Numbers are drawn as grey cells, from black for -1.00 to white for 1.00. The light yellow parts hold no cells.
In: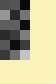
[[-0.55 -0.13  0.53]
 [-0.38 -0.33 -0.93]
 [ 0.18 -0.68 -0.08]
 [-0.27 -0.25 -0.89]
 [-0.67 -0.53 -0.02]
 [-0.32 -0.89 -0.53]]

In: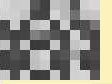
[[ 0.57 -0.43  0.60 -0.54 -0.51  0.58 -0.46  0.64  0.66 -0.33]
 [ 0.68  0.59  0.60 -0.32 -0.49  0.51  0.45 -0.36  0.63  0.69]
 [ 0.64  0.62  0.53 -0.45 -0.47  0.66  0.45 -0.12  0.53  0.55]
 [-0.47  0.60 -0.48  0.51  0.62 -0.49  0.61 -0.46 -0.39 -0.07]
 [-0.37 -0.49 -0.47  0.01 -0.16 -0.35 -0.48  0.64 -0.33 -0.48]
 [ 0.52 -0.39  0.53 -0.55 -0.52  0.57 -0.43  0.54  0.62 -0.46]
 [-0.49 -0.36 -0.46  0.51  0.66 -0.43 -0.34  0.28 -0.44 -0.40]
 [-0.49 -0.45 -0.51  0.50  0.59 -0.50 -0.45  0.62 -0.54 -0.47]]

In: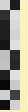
[[-0.89  0.63]
 [ 0.67 -0.78]
 [-0.63  0.73]
 [-0.76  0.70]
 [-0.76  0.65]
 [-0.83  0.75]
 [ 0.49 -0.67]
 [ 0.51 -0.70]
 [-0.76  0.76]
 [-0.94  0.58]
 [ 0.62 -0.50]]

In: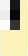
[[ 0.99 -0.61]
 [ 0.92 -0.83]
 [ 0.86 -0.93]]

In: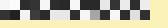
[[-0.60 -0.74  0.90 -0.53 -0.66  0.82  0.81 -0.64  0.93  0.30 -0.63  0.93
  -0.64  0.75 -0.62]
 [ 0.93  0.97 -0.65 -0.60  0.93 -0.65 -0.69  0.94 -0.68 -0.68  0.81 -0.60
   0.84 -0.64  0.86]]

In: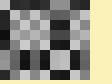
[[-0.69  0.01  0.58  0.06  0.56 -0.78 -0.82  0.55  0.02]
 [ 0.52 -0.68 -0.63 -0.72 -0.63  0.12  0.12 -0.63 -0.70]
 [-0.72  0.52  0.03  0.52  0.02 -0.27 -0.25  0.04  0.52]
 [-0.71  0.04  0.56  0.08  0.54 -0.76 -0.79  0.53  0.05]
 [-0.89  0.38  0.21  0.42  0.21 -0.44 -0.44  0.22  0.41]
 [-0.71  0.02  0.59  0.07  0.58 -0.79 -0.83  0.56  0.04]
 [ 0.12 -0.20 -0.82 -0.23 -0.80  0.41  0.48 -0.77 -0.19]
 [ 0.17 -0.24 -0.86 -0.27 -0.84  0.43  0.50 -0.81 -0.23]]
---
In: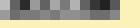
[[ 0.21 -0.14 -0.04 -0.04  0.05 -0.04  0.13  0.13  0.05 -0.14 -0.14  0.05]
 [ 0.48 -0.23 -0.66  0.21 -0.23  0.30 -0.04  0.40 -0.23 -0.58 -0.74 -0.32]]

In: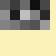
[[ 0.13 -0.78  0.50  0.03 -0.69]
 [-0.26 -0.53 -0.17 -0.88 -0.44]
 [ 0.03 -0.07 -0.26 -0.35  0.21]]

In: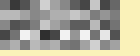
[[-0.45 -0.10  0.90  0.55 -0.63 -0.45  0.90  0.17  0.90 -0.10  0.80 -0.36]
 [ 0.45  0.45  0.27  0.07  0.17  0.37  0.37  0.55  0.37 -0.02  0.17 -0.02]
 [ 0.17  0.37 -0.02  0.45  0.27  0.37 -0.02 -0.10  0.27  0.63  0.07  0.27]
 [ 0.07 -0.36 -0.27 -0.02  0.55  0.27  0.07 -0.27 -0.27  0.45 -0.36 -0.10]
 [-0.10 -0.55 -0.36  0.07  0.63  0.27  0.07 -0.27 -0.45  0.55 -0.45 -0.19]]

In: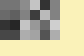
[[-0.60 -0.70  0.54  0.19 -0.17  0.62]
 [-0.44 -0.44  0.36  0.28 -0.34  0.36]
 [-0.08 -0.08  0.10  0.54 -0.60  0.02]
 [-0.17 -0.25  0.02 -0.52  0.46  0.02]]

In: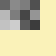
[[-0.21  0.08 -0.02 -0.37]
 [ 0.52  0.61 -0.29 -0.53]
 [ 0.44 -0.02 -0.45  0.17]]

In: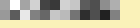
[[ 0.20 -0.28  0.82  0.01 -0.19  0.55  0.46 -0.09 -0.64 -0.38 -0.74  0.01]
 [ 0.29  1.00  0.29  0.65 -0.47 -0.55  0.65  0.55 -0.28 -0.38  0.11  0.37]]

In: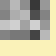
[[ 0.03  0.36  0.44 -0.39  0.03]
 [ 0.54  0.63  0.27  0.63  0.19]
 [ 0.11  0.44  0.11 -0.56  0.19]
 [ 0.03 -0.06 -0.06 -0.47  0.44]]
